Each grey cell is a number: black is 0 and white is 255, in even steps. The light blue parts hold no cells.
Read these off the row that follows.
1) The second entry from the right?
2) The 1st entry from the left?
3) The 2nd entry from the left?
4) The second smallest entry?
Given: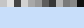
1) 136
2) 197
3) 225
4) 55
